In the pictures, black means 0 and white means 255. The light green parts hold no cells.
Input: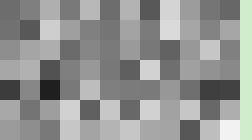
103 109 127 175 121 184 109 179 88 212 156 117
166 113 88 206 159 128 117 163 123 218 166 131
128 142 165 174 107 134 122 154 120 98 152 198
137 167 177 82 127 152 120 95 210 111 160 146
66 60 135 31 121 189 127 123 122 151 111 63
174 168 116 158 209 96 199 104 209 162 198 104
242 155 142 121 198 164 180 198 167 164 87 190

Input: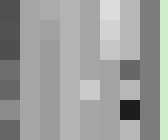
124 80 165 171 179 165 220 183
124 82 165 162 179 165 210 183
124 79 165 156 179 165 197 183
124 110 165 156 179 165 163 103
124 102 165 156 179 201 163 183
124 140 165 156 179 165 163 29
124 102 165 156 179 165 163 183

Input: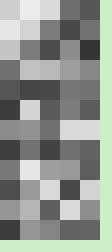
86 205 235 218 110
114 230 210 123 72
53 196 123 77 140
135 112 192 185 156
115 86 71 73 119
92 60 211 91 124
218 140 145 112 217
98 62 114 67 113
93 121 229 158 154
211 79 153 217 73
142 149 181 95 217
100 60 149 132 98

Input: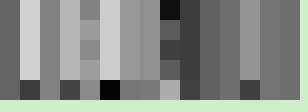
109 99 209 129 181 129 204 152 144 15 61 97 111 148 116
109 99 209 129 181 156 204 152 144 92 61 97 111 148 116
109 99 209 129 181 138 204 152 144 64 61 97 111 148 116
109 99 209 129 181 158 204 152 144 92 61 97 111 148 116
109 99 61 129 68 138 4 119 122 172 66 97 111 64 116

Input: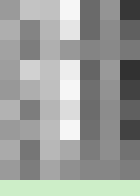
55 154 195 193 246 106 148
96 174 132 181 229 106 139
120 162 125 175 152 132 137
49 158 209 193 237 101 153
66 152 174 191 246 111 146
96 178 125 181 220 108 140
66 154 160 187 246 111 141
114 170 118 183 169 124 142
125 154 125 165 144 134 134

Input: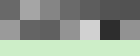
82 105 165 133 106 93 83
146 154 100 96 147 209 45
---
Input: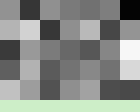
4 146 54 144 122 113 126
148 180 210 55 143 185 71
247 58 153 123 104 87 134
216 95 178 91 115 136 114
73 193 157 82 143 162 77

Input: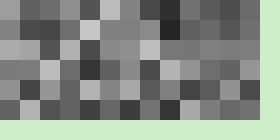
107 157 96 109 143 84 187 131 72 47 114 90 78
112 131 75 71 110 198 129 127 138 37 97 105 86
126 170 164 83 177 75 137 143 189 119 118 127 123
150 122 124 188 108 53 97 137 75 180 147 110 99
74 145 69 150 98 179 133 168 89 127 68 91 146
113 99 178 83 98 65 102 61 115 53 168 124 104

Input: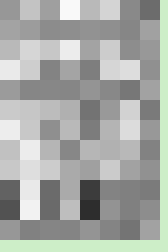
108 151 195 159 249 185 212 137
161 163 156 140 142 146 143 134
152 185 214 199 236 163 204 141
144 234 206 131 164 126 214 221
162 155 134 135 134 148 136 119
122 202 198 188 176 115 153 210
152 237 200 143 185 124 180 220
130 193 236 181 135 182 177 184
145 200 222 204 170 160 203 162
123 98 233 107 170 60 131 128
141 82 242 106 190 45 147 128
162 151 129 133 132 148 132 116

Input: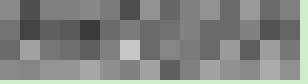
127 137 79 127 128 136 123 78 146 102 129 146 107 153 106
100 115 67 96 89 59 107 124 106 113 130 106 107 130 83
118 107 161 117 111 93 127 198 105 132 122 105 153 93 156
144 137 133 147 147 166 143 130 163 97 127 163 145 137 170

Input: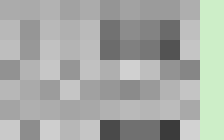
174 171 170 178 162 171 149 162 155 155
191 184 150 184 176 186 114 140 131 107
197 190 152 193 180 189 108 128 119 83
134 146 179 198 150 193 175 208 190 147
196 183 170 156 197 161 151 139 154 179
169 164 175 172 165 168 177 185 181 187
210 201 141 206 183 197 74 112 112 59

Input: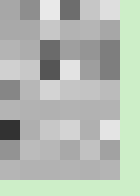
222 167 142 233 109 198
167 169 169 199 179 181
126 180 173 107 159 149
126 208 200 85 227 158
187 134 183 211 197 195
179 180 178 177 179 178
228 50 175 199 211 176
162 147 187 183 169 193
180 181 178 178 179 177

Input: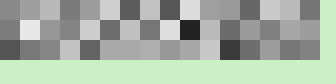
117 138 158 185 123 156 207 93 193 86 220 159 154 102 201 186
156 124 232 151 132 205 110 192 118 222 34 186 108 155 128 166
130 85 120 133 193 99 169 169 175 152 168 200 59 110 156 119
